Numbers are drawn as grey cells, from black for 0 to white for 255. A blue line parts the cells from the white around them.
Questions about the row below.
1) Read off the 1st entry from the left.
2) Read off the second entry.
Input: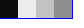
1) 12
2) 236

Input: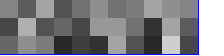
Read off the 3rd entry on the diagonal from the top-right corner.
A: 40
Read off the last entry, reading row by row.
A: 71
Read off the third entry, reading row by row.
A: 164
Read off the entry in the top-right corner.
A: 133
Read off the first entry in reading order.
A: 133
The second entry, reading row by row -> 92
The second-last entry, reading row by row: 207
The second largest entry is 176
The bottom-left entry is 103
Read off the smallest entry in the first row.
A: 82

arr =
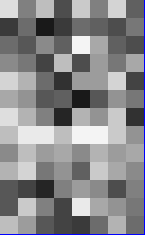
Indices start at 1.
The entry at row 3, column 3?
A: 138
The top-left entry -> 222
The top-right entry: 96
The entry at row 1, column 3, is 190
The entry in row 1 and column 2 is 128
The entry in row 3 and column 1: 108
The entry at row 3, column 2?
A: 87
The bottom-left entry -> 190
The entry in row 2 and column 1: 58
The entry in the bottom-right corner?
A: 108

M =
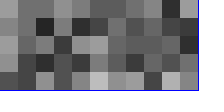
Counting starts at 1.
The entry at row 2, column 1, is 133
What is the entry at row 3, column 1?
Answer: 156
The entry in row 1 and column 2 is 112
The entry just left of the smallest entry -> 112
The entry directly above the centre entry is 69
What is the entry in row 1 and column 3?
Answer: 112
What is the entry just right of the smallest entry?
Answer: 124
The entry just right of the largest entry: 144
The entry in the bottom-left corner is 81
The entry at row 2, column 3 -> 37
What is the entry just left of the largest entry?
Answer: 133
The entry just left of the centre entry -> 144
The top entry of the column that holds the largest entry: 92
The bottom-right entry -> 133
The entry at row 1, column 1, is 156
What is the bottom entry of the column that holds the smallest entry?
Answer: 144

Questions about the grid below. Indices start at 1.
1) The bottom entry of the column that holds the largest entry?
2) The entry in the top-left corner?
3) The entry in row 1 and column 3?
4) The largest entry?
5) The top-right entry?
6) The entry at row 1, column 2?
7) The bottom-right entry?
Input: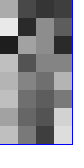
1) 191
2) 171
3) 53
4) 233
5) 62
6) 72
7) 221

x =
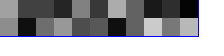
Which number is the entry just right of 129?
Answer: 56
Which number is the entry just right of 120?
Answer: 184
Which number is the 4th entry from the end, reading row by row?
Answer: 98
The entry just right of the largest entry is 120
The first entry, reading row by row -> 161
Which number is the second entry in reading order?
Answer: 65
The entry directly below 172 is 15

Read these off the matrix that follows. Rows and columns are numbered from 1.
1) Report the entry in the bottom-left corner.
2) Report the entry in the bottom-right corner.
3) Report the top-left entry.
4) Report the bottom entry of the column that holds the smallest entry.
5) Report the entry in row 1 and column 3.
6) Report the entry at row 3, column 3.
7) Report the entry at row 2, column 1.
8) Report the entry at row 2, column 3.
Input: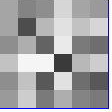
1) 154
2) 122
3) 165
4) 174
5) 142
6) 99
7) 165
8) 184

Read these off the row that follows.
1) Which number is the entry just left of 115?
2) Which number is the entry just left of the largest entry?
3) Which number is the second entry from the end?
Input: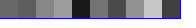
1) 24
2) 145
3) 198

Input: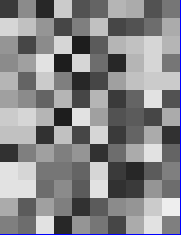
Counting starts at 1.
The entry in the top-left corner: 58
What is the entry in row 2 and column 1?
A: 214
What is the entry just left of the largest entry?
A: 203
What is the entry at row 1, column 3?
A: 39
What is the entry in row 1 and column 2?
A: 139
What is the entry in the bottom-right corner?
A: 127
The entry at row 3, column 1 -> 149
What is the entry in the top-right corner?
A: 118
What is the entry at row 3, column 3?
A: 139
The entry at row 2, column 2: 193
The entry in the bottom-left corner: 127
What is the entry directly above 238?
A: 109
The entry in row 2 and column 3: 149

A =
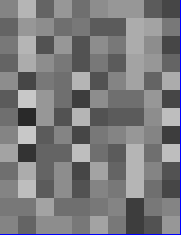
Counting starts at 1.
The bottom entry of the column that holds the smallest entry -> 100
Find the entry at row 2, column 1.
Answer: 100
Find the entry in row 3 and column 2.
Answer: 181
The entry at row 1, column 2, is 181
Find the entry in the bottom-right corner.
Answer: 151
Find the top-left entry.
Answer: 132
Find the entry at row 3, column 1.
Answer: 120
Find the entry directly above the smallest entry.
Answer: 200
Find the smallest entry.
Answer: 41
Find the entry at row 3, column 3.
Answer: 82
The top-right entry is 70
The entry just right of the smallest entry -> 151
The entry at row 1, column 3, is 100
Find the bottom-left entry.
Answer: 132
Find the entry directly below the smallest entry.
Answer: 200
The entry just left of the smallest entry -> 111

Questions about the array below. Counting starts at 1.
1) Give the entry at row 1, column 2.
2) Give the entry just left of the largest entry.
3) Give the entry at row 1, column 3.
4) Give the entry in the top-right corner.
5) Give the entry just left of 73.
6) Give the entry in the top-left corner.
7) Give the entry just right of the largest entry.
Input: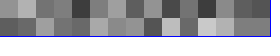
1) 178
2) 105
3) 115
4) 84
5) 147
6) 147
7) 178

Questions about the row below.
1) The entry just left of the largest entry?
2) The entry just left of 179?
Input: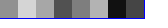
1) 145
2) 126

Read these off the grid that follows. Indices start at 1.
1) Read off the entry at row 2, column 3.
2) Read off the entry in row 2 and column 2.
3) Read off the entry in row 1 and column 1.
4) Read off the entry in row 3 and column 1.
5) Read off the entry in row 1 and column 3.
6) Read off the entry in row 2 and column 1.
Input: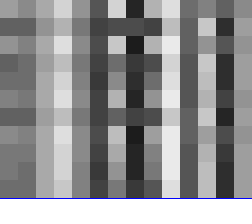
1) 147
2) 97
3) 158
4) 147
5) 169
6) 97
